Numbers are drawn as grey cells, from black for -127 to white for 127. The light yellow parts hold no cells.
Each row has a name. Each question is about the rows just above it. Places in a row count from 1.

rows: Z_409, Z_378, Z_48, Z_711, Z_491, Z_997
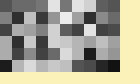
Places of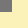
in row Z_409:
4 6
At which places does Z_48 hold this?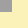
3

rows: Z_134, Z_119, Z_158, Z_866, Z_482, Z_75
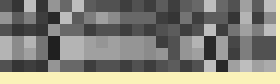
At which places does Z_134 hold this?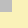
3 7 18 23
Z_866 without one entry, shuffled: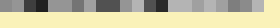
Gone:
[-56]
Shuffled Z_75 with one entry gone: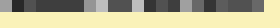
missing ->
[43]
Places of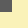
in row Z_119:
2 7 18 19

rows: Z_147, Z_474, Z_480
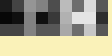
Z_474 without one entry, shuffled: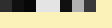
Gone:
[2]
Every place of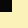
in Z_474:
1
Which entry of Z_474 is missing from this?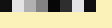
[-70]
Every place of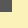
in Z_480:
4 5 9

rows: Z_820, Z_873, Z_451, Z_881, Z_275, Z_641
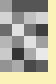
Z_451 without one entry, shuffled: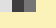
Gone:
[-20]
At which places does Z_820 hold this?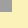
1
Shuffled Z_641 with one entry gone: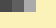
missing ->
[19]

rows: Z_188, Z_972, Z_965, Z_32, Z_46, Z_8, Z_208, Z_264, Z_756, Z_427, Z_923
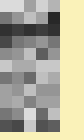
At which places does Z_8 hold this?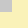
1 4 5
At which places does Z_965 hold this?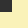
1 3 5
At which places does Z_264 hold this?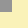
2 4 5
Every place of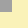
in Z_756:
1 4 5

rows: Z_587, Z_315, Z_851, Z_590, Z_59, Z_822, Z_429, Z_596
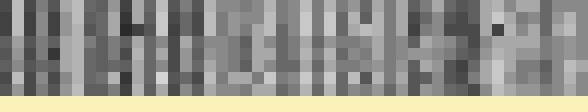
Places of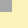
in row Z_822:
6 12 18 22 26 28 36 41 43 49
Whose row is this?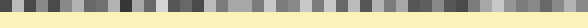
Z_429
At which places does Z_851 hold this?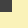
1 3 5 12 15 35 42
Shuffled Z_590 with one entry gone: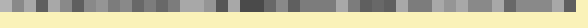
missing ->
[31]
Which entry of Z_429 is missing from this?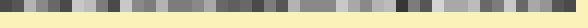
[-14]

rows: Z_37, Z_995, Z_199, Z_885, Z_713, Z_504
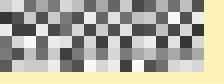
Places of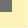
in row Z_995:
11
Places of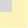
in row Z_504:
2 9 15 17
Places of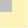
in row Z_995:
12
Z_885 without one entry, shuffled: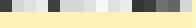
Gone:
[-46]
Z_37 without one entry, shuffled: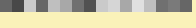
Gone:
[51]
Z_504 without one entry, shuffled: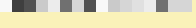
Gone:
[-36]

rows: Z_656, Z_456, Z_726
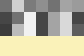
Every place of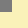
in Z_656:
3
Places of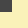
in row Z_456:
1 4 7

